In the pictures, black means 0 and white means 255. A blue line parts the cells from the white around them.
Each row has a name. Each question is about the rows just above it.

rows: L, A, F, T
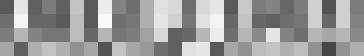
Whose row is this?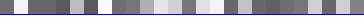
A
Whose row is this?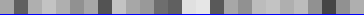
T
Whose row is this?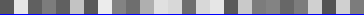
L

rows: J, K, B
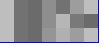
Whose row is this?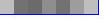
J
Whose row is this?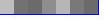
K

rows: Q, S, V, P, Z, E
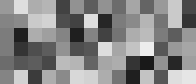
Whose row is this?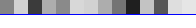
E
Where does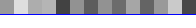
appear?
Q
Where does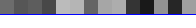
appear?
Z

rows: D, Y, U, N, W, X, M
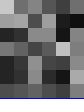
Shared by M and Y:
[77]
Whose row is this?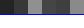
W
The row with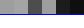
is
Y

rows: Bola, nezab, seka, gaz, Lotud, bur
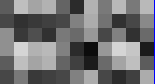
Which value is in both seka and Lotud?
[106]
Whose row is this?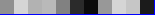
gaz
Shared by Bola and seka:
[121]
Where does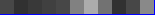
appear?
nezab
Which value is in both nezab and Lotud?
[64]
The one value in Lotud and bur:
[64]

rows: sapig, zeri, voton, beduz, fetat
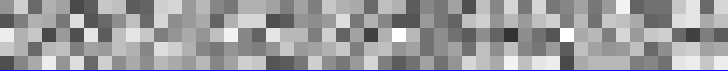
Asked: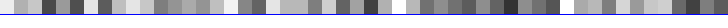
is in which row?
voton
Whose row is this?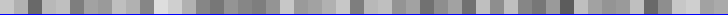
beduz
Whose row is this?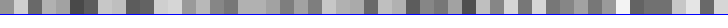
sapig

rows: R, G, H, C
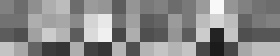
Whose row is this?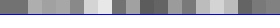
G
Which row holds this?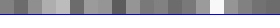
R

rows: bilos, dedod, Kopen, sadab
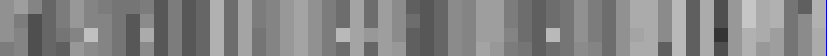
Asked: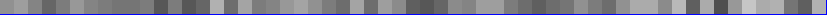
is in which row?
bilos
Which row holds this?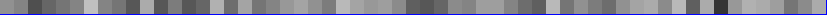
Kopen
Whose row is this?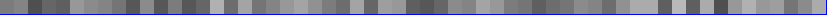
sadab
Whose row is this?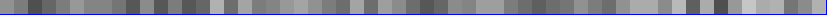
dedod

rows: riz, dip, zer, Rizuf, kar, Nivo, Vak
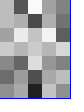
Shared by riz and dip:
[189]
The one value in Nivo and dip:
[189]

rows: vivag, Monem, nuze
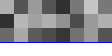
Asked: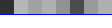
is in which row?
Monem
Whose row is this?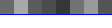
nuze
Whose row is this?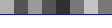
vivag

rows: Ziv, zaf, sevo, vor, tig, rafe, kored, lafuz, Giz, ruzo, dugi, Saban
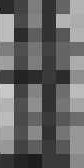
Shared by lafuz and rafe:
[143]
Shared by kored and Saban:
[50]
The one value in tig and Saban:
[58]
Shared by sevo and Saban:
[50]
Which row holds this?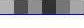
lafuz

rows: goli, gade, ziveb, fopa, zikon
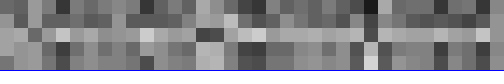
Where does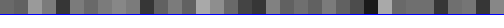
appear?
goli
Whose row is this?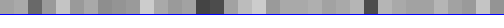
ziveb

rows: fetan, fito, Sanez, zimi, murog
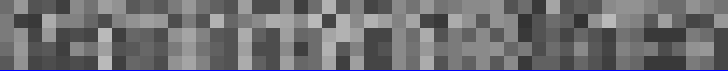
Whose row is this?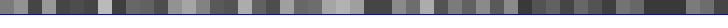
Sanez

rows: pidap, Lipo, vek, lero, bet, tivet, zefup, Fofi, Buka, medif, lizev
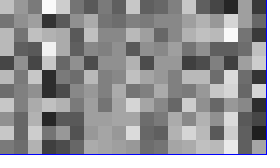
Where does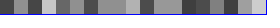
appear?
bet
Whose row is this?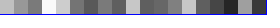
pidap

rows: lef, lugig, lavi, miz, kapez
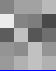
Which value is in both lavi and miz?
[193]
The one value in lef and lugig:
[132]

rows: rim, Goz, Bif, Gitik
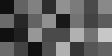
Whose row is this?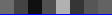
Gitik
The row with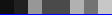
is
Bif
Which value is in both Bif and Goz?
[115]
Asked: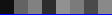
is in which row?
rim

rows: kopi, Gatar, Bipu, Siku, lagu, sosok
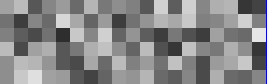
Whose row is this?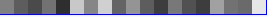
Bipu
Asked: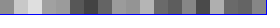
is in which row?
sosok
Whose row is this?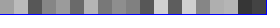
kopi

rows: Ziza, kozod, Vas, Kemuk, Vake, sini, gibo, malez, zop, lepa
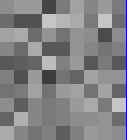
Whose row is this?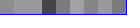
Ziza
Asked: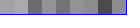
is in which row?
Vas
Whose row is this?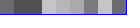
kozod
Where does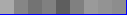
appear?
lepa
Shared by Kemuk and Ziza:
[134]
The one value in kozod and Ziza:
[122]

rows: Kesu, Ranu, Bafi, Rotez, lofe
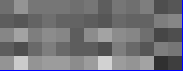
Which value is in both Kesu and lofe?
[148]
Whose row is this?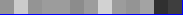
lofe
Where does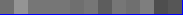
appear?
Kesu

